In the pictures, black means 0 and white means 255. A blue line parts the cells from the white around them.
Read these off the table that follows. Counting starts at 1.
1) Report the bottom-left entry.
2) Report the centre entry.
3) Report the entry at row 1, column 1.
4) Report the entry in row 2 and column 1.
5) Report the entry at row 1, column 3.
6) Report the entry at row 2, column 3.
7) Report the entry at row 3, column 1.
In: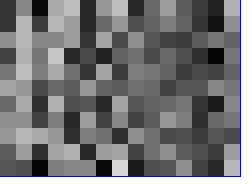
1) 87
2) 93
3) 54
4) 54
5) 11
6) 60
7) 142

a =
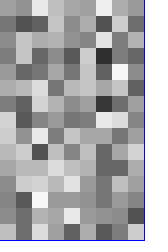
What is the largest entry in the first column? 211
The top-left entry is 160
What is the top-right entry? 153
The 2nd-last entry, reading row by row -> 125
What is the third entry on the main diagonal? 173
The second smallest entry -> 54
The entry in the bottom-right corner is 205
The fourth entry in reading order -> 191
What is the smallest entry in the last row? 89
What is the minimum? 47
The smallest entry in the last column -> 82
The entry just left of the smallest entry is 205
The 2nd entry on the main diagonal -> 82
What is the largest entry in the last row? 219
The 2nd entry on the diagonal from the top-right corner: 205
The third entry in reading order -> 233
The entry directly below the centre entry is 197
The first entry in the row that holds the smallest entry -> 125
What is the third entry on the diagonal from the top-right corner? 226
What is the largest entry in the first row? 239
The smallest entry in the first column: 117
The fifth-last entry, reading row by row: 96
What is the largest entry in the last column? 211
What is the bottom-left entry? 191

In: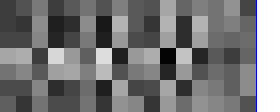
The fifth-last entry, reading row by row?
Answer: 108
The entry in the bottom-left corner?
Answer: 95
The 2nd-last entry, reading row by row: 121
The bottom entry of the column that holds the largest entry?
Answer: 53
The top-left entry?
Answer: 61
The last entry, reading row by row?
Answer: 82
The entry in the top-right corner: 69
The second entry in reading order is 82
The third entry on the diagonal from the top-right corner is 108
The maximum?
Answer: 221
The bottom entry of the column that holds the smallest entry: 153
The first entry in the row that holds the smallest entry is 166
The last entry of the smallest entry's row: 101
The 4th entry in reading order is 61
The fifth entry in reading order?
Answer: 89
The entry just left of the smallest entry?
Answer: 173
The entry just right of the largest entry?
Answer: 31
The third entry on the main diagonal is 134
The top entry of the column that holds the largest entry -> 82
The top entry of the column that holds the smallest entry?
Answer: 166
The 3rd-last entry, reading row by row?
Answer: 134
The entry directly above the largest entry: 31
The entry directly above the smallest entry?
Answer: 160
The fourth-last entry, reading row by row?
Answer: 146

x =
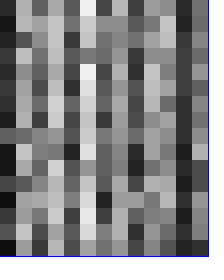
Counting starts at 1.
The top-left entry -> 42
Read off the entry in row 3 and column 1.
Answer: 36
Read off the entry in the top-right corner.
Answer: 114
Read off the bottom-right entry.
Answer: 49
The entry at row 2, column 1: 22
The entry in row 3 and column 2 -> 82
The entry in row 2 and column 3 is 162
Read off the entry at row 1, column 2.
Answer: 177
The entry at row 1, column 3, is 95
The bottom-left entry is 14
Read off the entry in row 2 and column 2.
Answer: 183

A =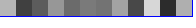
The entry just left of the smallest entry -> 215
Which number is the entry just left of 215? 72
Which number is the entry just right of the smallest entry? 175
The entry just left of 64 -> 182

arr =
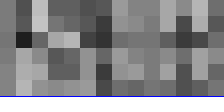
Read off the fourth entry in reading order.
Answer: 95
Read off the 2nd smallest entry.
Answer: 51
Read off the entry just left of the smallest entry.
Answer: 117
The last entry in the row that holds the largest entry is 87
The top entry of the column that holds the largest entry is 189
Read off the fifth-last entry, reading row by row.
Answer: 117
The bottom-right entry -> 117
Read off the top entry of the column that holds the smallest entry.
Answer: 80
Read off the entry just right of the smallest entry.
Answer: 102
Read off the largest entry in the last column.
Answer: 138
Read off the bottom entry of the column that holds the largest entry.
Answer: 146
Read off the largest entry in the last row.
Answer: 181
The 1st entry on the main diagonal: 123
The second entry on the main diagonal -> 87
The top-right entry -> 110
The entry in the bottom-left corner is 131
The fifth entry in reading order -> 95
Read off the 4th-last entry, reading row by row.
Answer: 110

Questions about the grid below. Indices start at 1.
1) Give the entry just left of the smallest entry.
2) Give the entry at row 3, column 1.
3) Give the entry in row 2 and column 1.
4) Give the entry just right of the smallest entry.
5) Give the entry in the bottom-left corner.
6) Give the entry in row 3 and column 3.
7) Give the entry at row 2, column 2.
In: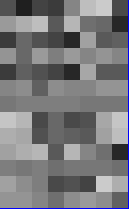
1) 81
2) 59
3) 154
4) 67
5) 148
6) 81
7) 174

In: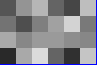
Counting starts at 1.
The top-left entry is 85
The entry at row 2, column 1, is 115
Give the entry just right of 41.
169
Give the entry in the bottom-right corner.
197
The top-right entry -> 190
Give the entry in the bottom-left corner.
41
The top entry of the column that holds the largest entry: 182

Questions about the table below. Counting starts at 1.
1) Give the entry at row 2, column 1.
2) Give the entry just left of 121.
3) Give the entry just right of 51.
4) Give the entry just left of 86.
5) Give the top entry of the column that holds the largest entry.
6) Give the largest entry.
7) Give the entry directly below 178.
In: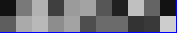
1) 94
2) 18
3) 57
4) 163
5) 18
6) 205
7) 185

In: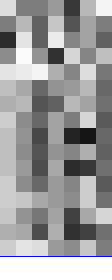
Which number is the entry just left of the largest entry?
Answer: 141
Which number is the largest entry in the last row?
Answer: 227
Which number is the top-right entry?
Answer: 243
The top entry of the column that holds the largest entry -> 125
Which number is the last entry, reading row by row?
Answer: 125
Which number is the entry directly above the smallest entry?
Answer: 213
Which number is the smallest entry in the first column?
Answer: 44
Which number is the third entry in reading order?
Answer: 125
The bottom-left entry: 205
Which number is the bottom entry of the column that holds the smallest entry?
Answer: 198
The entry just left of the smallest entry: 36
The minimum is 22
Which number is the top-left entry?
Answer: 221
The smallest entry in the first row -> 57
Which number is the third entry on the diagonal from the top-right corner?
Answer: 133
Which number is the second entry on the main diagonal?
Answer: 184
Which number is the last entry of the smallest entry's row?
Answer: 104
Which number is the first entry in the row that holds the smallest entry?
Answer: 191
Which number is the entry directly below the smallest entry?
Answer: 176
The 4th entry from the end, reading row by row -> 155
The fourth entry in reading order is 155
